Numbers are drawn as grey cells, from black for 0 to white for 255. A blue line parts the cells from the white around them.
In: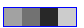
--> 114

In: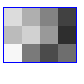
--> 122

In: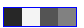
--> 244

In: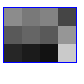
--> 27

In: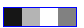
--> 180

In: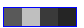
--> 191

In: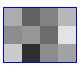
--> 47

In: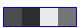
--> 45
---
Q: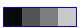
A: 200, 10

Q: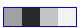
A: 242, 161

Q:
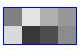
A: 152, 218

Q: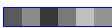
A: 148, 89

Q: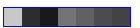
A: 67, 200

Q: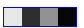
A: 7, 231
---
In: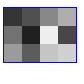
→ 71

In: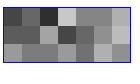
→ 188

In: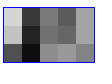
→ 164

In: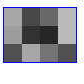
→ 187

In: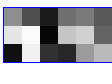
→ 99

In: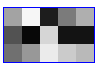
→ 19
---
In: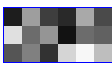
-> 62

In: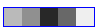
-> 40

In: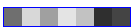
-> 160

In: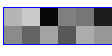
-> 8

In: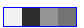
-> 149

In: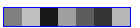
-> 23

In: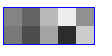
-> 185

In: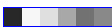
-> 223

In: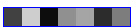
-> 13

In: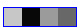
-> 155
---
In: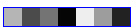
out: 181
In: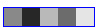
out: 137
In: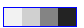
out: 242
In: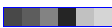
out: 72
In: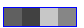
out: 96
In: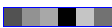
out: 82
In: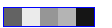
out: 99
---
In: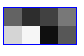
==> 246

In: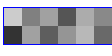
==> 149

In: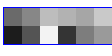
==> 52

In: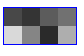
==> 133

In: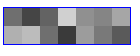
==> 156

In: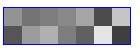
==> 96

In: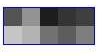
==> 114

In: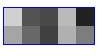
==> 64

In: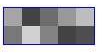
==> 131

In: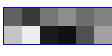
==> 17
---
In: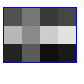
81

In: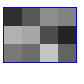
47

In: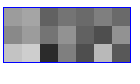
156

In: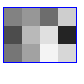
130

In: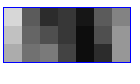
215

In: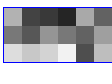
178

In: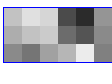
194
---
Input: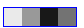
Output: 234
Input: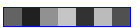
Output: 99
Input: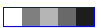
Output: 255
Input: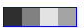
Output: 47
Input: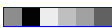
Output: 141
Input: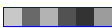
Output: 200
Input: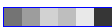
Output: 116
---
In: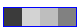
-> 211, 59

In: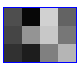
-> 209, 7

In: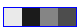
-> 234, 27

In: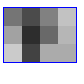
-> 203, 45

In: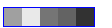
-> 233, 50

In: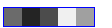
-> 240, 36
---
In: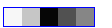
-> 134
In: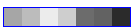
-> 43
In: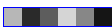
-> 21
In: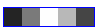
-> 69
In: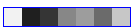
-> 199
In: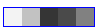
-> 129
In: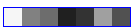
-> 81
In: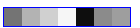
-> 158
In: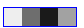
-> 162
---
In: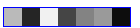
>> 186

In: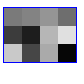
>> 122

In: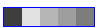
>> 62

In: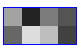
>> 163

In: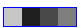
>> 199

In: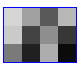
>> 213

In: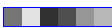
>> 118

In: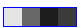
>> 228
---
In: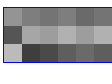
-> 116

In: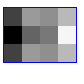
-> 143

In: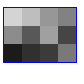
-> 151

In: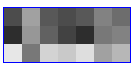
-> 88

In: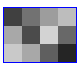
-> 157

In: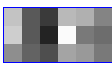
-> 58

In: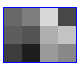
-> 216
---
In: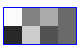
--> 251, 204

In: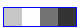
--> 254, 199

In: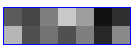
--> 201, 182

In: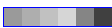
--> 214, 193

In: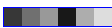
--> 221, 173

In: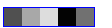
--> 221, 168

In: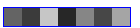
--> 198, 165

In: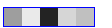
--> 234, 214
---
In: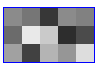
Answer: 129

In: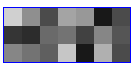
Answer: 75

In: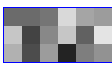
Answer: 156

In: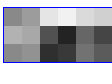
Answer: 208

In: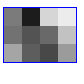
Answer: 236

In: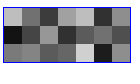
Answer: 142

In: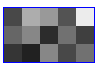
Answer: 236

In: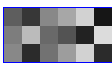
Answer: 22

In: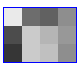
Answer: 142
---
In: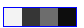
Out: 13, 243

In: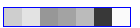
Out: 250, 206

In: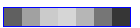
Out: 54, 96

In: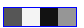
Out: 150, 86

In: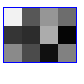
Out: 109, 138

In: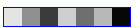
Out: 7, 228

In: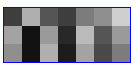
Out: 207, 143

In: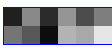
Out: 126, 117
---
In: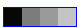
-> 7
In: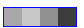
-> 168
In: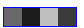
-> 105
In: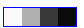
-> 250
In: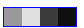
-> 153
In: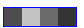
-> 77
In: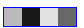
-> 186
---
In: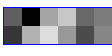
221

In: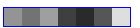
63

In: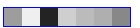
207

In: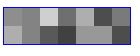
65

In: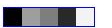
158

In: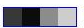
56
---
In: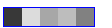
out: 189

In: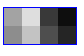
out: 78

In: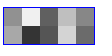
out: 212

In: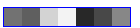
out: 72

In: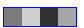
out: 50

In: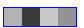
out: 199

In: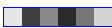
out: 118
